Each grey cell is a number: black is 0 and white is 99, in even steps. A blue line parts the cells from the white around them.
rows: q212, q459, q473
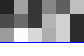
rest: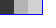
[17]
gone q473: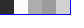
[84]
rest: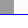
[84 67 81 17]
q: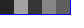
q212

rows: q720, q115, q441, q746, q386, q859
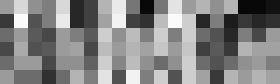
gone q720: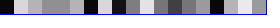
[15]
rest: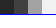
[25 19 73 97 80 15 49 11 22 15 19]
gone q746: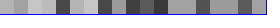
[66]
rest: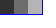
[49 88 32 94 49 80 32 80 63 22 70 60 70 63]
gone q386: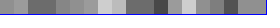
[38]
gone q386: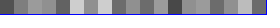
[52]

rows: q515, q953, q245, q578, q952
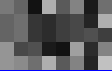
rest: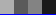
[43]
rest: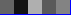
[10 43]

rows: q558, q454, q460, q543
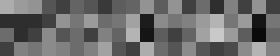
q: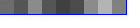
q543
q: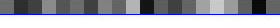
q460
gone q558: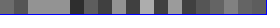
[22]
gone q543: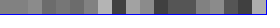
[29]

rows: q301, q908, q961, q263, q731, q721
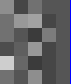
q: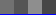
q721
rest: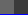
[27 33]
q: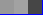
q908
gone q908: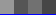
[63]

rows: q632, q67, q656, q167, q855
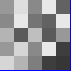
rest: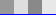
[38]
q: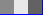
q632
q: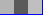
q656
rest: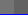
[90]

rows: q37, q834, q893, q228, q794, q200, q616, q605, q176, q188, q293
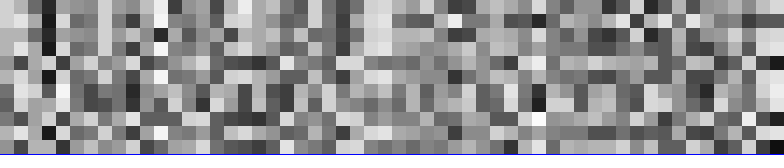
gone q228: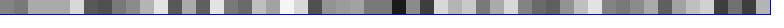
[28]
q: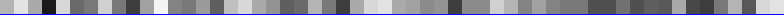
q188
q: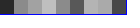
q616
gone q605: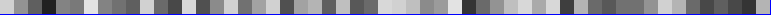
[78]
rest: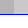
[37 41 84 44 13 81 81 34 70 74 44 31 84 81 57 41 28 84 54 44 70 88]
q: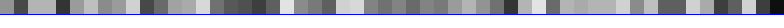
q293

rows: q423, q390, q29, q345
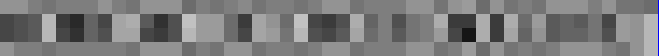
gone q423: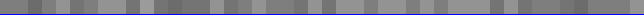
[53]
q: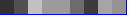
q390

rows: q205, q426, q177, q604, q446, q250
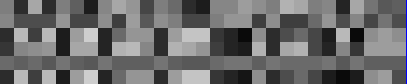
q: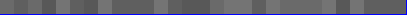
q446
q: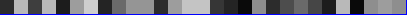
q177
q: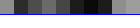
q250
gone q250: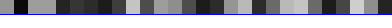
[8]

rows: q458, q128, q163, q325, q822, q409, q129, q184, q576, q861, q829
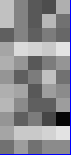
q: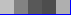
q458
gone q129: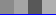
[61]
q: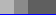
q184
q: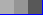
q822

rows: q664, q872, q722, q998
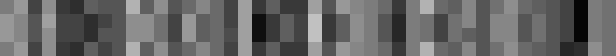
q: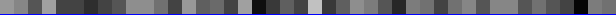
q872
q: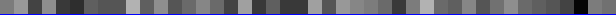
q664
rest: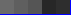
[55 44]
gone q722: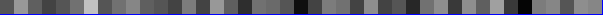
[30]

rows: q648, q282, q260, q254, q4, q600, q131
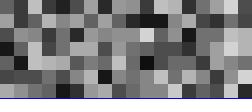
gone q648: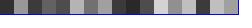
[13]
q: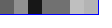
q260
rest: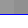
[23 74 70 19 44 62 82 30]
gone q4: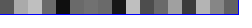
[48]
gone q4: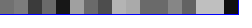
[34]

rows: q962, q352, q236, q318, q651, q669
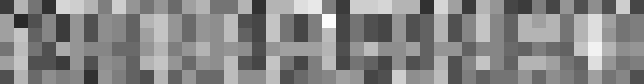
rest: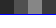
[58 31 55 52 38 70 76 58 41 58 55 73 31 27 76 45 27 49 98 27 45 31 27 58
 31 38 70 31 52 76 52 38 70 62 70 45 70 86 62 45 49]
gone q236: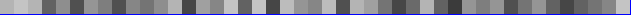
[86]
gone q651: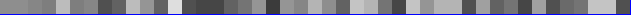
[34]
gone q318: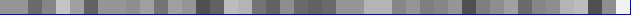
[66]
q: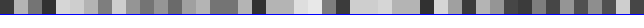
q962

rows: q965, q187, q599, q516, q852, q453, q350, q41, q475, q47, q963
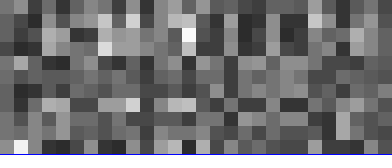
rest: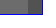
[45 28 28 35 35 24 45 45 20 58 52 42 52 52 24 20 65 38 32 38]
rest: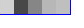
[35 20 61 17 20 55 20 20 77 55 20 45 58 32]
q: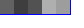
q599
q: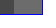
q453
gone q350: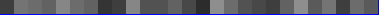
[49]

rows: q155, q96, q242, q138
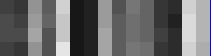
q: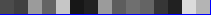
q96
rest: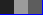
[43 39 21 13 85 70]

